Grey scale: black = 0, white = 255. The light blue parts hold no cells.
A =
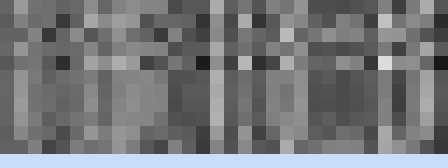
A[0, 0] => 100
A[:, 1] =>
[154, 129, 99, 150, 113, 148, 149, 154, 147, 135, 99]
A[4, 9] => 154
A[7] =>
[100, 154, 114, 109, 98, 105, 141, 104, 132, 142, 133, 131, 74, 86, 86, 173, 93, 118, 84, 130, 119, 148, 78, 79, 75, 80, 87, 129, 63, 122, 172, 86]
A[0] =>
[100, 154, 113, 110, 99, 104, 140, 102, 131, 140, 133, 131, 74, 88, 87, 171, 94, 117, 84, 128, 117, 148, 78, 78, 74, 81, 87, 128, 63, 122, 171, 86]
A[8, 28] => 77
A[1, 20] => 146
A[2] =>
[99, 99, 131, 55, 101, 138, 86, 111, 144, 110, 98, 58, 130, 80, 64, 137, 80, 119, 101, 91, 186, 101, 118, 143, 126, 131, 96, 150, 148, 112, 83, 62]
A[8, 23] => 93
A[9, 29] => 130
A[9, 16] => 78
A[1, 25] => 115
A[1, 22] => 97
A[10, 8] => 148
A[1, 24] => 128
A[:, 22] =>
[78, 97, 118, 80, 101, 83, 80, 78, 85, 93, 112]
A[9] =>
[94, 135, 112, 104, 75, 105, 149, 124, 150, 142, 101, 106, 95, 90, 62, 154, 78, 148, 66, 102, 144, 137, 93, 86, 110, 105, 73, 169, 101, 130, 138, 59]
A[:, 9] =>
[140, 149, 110, 137, 154, 133, 139, 142, 134, 142, 124]
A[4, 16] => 63
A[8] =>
[100, 147, 122, 93, 105, 116, 123, 101, 136, 134, 133, 114, 82, 79, 82, 176, 89, 111, 91, 127, 137, 143, 85, 93, 80, 88, 92, 129, 77, 118, 159, 81]
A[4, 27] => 220
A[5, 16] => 93
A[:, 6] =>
[140, 167, 86, 133, 163, 123, 136, 141, 123, 149, 110]
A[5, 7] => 98
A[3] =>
[103, 150, 116, 107, 103, 106, 133, 100, 127, 137, 133, 130, 78, 90, 90, 168, 97, 112, 91, 130, 116, 143, 80, 83, 74, 82, 91, 122, 65, 119, 165, 90]
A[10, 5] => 124
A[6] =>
[102, 149, 114, 107, 102, 107, 136, 101, 127, 139, 133, 130, 77, 89, 90, 168, 97, 113, 89, 128, 116, 143, 80, 82, 74, 82, 91, 124, 65, 121, 166, 90]

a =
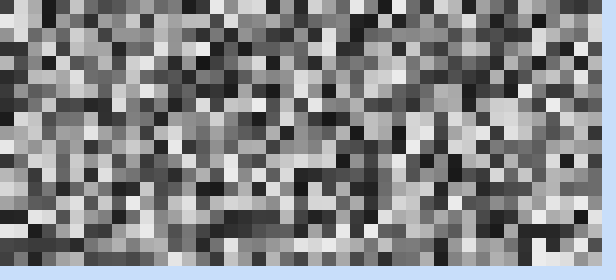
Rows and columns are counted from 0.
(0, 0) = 65
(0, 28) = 235
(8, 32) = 219
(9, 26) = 191
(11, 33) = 173
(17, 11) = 179
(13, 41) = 106
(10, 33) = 204
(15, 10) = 222
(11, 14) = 98
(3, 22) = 198
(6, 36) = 30
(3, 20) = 119
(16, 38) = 38
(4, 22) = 41
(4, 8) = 75
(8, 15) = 207
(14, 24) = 99
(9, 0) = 156
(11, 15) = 171
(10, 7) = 109
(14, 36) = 109
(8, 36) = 216
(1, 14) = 188
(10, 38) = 93
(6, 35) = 80
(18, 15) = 57
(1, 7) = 157
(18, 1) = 120
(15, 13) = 208
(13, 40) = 95
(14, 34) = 88
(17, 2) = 59
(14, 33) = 81
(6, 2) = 92
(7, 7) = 47
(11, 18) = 72

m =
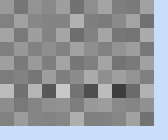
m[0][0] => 154
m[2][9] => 116
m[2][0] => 164
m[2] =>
[164, 121, 158, 131, 165, 110, 130, 165, 119, 116, 171]
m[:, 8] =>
[127, 138, 119, 147, 116, 159, 62, 137, 134]
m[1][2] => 135
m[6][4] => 200
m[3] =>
[128, 151, 130, 142, 130, 162, 143, 129, 147, 157, 120]
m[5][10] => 128
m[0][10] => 161
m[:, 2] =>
[147, 135, 158, 130, 154, 118, 181, 133, 133]
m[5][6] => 171
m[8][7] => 129
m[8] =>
[129, 155, 133, 131, 134, 174, 128, 129, 134, 161, 114]
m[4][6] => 128
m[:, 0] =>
[154, 129, 164, 128, 159, 124, 188, 141, 129]
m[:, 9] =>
[122, 163, 116, 157, 122, 147, 107, 133, 161]
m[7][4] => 146
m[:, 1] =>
[118, 161, 121, 151, 122, 130, 113, 121, 155]
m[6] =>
[188, 113, 181, 88, 200, 115, 79, 188, 62, 107, 178]
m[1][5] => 177
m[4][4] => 163

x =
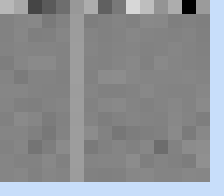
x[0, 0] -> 184
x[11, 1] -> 130
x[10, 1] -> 134
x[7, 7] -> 135
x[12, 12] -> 132
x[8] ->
[129, 138, 134, 124, 130, 156, 132, 126, 130, 133, 131, 130, 136, 132, 126]
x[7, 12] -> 135
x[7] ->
[133, 128, 127, 131, 133, 157, 130, 135, 137, 132, 129, 132, 135, 131, 138]
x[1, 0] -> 130
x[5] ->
[132, 123, 131, 131, 129, 158, 130, 140, 141, 135, 133, 133, 133, 134, 132]
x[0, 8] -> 121
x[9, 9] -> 125
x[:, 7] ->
[96, 129, 129, 130, 130, 140, 129, 135, 126, 130, 129, 133, 128]
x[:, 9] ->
[215, 129, 135, 133, 136, 135, 131, 132, 133, 125, 129, 140, 135]
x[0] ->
[184, 168, 69, 90, 110, 152, 173, 96, 121, 215, 190, 148, 173, 1, 155]
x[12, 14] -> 134
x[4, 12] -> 133
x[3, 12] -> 134
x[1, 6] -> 126
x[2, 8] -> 131
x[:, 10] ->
[190, 137, 132, 130, 129, 133, 136, 129, 131, 127, 135, 127, 136]
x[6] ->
[134, 134, 131, 130, 130, 156, 133, 129, 129, 131, 136, 132, 131, 131, 135]
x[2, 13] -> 132
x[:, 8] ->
[121, 132, 131, 132, 133, 141, 129, 137, 130, 119, 133, 133, 129]
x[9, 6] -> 140
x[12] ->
[133, 135, 129, 134, 132, 156, 129, 128, 129, 135, 136, 132, 132, 135, 134]
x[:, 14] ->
[155, 127, 128, 129, 130, 132, 135, 138, 126, 136, 142, 144, 134]
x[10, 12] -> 130
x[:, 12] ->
[173, 127, 130, 134, 133, 133, 131, 135, 136, 138, 130, 129, 132]

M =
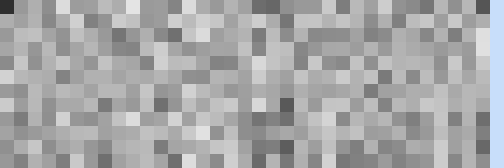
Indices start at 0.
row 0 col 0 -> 47
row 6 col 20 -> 150
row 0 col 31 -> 182
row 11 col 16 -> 207
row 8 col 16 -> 166
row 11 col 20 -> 120
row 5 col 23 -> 178
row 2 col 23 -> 140
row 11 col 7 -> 111
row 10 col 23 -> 192
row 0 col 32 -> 144
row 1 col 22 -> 196
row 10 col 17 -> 162
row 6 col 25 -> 177
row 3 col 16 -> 164
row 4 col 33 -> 153
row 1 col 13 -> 187
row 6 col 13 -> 209
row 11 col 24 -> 120
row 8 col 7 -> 162
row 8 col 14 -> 198
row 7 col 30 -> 200
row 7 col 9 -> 153
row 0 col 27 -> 205
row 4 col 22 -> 200
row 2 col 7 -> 153
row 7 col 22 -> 154
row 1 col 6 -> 129
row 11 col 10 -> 187
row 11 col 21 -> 176
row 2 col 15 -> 159
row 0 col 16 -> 179
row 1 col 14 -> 207
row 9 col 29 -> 138
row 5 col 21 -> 195
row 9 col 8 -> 168
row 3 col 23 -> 168
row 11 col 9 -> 174

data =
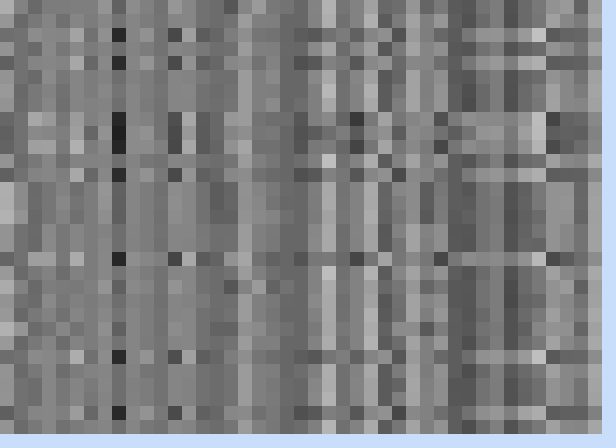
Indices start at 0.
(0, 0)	173
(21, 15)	109
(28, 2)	109
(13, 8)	97
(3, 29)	163
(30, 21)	108
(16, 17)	155
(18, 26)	117
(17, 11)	112
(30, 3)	134
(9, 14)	91
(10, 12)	72
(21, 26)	162
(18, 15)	99
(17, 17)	155
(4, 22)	88
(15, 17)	146
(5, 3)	138
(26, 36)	90
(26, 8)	110
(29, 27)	145
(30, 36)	82
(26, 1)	106
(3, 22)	137
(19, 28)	134
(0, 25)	130
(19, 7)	135
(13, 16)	101
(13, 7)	149
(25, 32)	93
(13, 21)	103
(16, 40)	135
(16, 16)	111
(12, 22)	88
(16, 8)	110
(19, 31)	146
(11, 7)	131
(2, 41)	102
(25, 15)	102
